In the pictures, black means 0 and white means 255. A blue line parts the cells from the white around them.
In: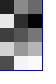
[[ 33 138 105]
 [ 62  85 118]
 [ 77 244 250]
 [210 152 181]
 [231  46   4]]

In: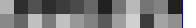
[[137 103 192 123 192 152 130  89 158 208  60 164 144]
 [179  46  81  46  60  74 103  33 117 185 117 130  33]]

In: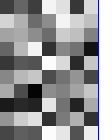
[[ 26  41  34 230 114  34 170]
 [ 55  88  82 252 218  41 198]
 [ 62 101  62 244 224  55 218]
 [ 70  95  88 252 230  82 238]
 [101 184 244  49 135 114  18]
 [135 184 198  76 114 148  70]
 [148 204 224  49 122 177  49]
 [163 170 141 108 204 191 129]
 [170  76   4 141 129 163 198]
 [212 177 108 141 244 212 191]]

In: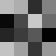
[[  9  73 201 108]
 [ 37  60  88   2]
 [189 174  45 130]
 [195 160  53 152]]

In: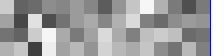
[[115  99 204 246 170 122 162 218 170 128 191 204 191 107 115]
 [162  71 225  79 115 155 170 134 177 218 128 107 141 155 148]
 [177 197  63 238 162 184 148 211 184 170 197 141 115 184 128]
 [204  99 107 141 134 155 134  92 148 197 246 177 122  79 122]]

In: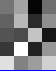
[[ 55 254  34 150]
 [ 83  75 196  21]
 [ 98 184  42 143]
 [117 163   5 111]
 [224 130 157 209]]

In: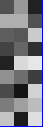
[[ 33 217 231]
 [ 67 102  47]
 [ 74  20 210]
 [ 81 152  33]
 [ 94  87 203]
 [124 159 188]
 [144 110  61]
 [174 174  81]
 [196  27 223]]

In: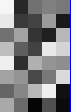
[[101 134 183 239  17]
 [113 162  52  32 183]
 [162 148  72 120 218]
 [169 107   5  80  11]
 [190  94  66 232 212]
 [232  58  66 155  25]
 [239  46 176 148 142]
 [246  40 113 128 120]]

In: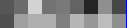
[[ 79 159 174 174 127 182 151 189 143]
 [ 86 107 211 115 121  99  36 143  71]]
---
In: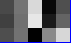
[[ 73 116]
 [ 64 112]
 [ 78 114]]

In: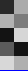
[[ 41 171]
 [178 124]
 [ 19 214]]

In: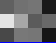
[[ 96 113]
 [228 167]
 [ 72 120]]

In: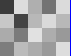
[[ 59 221]
 [199  68]
 [171 123]]

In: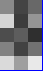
[[138  68]
 [213  60]
 [ 77  93]]

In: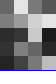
[[102 228]
 [125 155]
 [ 44  54]]

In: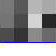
[[120  88]
 [116  74]
 [ 76  51]]

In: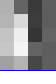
[[176  99]
 [180 216]
 [195 238]]
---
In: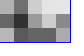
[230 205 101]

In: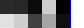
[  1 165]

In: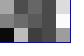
[220  74  62]

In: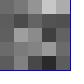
[172  83 139 123  92]

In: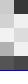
[ 55 210]

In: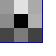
[170   4  69]
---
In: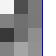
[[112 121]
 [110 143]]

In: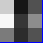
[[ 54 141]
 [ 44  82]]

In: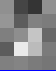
[[ 92 129]
 [142 197]]

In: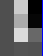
[[171   6]
 [219 104]]

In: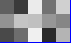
[[196 192]
 [109 240]]

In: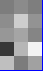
[[205 147]
 [165 133]]

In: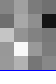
[[168 143]
 [147 130]]
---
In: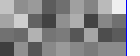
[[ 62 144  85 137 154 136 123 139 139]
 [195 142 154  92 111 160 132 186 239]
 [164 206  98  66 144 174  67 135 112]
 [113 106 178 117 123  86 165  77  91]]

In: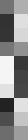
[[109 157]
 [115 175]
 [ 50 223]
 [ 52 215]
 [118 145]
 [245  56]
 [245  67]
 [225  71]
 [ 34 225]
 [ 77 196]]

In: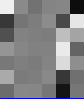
[[108 135 134 118  20 119]
 [239 138 114 132 134  13]
 [ 56 117 125 140  73 230]
 [ 80 130 127 125 190 164]
 [149 134 129 130 234 100]
 [120 127 123 132 219 142]
 [170 123 126 137  55 112]]

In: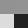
[[220  34]
 [146 147]]

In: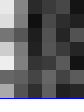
[[170  83  47  95  32  39]
 [232 133  42  59  71  20]
 [221 125  16  73  45  33]
 [117  86  30  82  37  82]
 [205 123  34  85  59  37]
 [238 128  52  59  90  19]
 [102  96  69 102  67  91]]

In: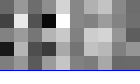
[[126 151  90 155 197 129 124 168 105 106]
 [104 152 109 142 212 135 177 195 137 109]
 [ 66 233  82   9 254 135 130 156 131 111]
 [130 155 118 180 201 129 205 212 150  94]
 [ 24 181  78  58 169 116 193 184 128 149]]

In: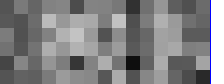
[[ 84  98  95 123 155 140 136  87 171  82 135 158 101  76  41]
 [ 84 122 101 130 133  76 131 130 120  49 112 150  94  80 107]
 [ 88  82 108 187 152 173 169 125 194  79 124 176 154 112 101]
 [124  81 103 130 178 195 154  82 141  84 103 162 157  91  91]
 [114  85 115 174 151 178 166 126 156  89 108 161 168 127 130]
 [ 69 134 103 149 125  54 130 174 115  14  98 172  88  89 164]]
